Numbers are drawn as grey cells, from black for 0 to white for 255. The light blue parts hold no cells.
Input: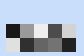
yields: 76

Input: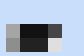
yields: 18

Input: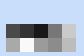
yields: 119

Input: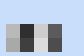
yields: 205

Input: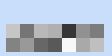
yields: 145

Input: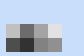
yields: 164

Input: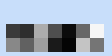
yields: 103
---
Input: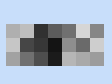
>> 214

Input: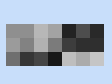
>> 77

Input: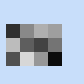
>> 175

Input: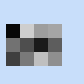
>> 157

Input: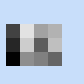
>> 162

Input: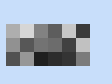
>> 199

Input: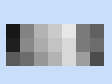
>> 122

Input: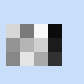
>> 248
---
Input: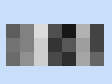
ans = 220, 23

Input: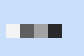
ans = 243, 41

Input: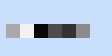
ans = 242, 8

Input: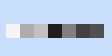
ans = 245, 30

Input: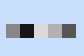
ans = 218, 23

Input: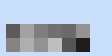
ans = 190, 29

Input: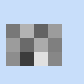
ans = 224, 60

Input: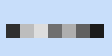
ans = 221, 27
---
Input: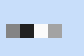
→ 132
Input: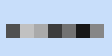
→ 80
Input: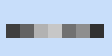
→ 63
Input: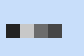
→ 35
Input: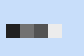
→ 33
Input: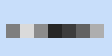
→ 126
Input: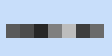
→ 90
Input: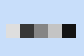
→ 222
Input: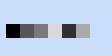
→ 0
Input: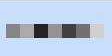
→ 133
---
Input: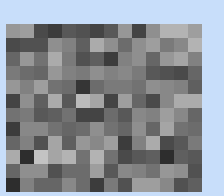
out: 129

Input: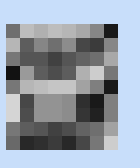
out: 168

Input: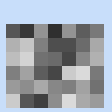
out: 177

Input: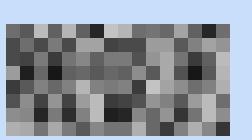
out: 187

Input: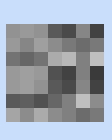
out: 191

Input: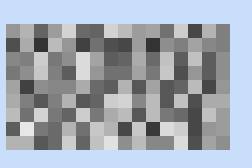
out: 142
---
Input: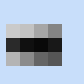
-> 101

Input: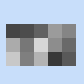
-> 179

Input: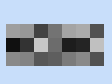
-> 87

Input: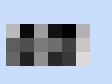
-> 143

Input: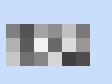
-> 135

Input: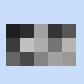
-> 132
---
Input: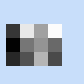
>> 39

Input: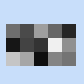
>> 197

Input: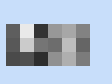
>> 74

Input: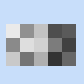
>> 201

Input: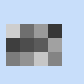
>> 124

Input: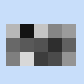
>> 127

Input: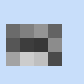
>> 163

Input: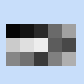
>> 134

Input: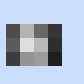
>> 61

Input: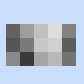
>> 137
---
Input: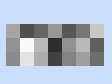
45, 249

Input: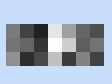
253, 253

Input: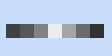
236, 236

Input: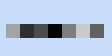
5, 201

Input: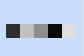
142, 223

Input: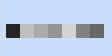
148, 211

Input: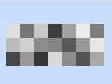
132, 236

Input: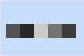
202, 202

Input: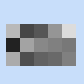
136, 220
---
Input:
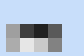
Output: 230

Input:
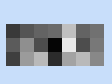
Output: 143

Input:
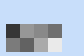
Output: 98

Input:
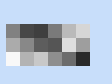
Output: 136

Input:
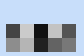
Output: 181

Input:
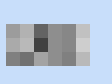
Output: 185

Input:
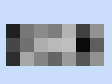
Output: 113
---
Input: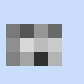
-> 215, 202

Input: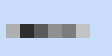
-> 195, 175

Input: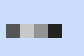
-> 200, 147

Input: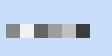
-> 241, 192

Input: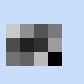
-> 201, 186

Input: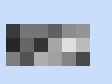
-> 222, 188
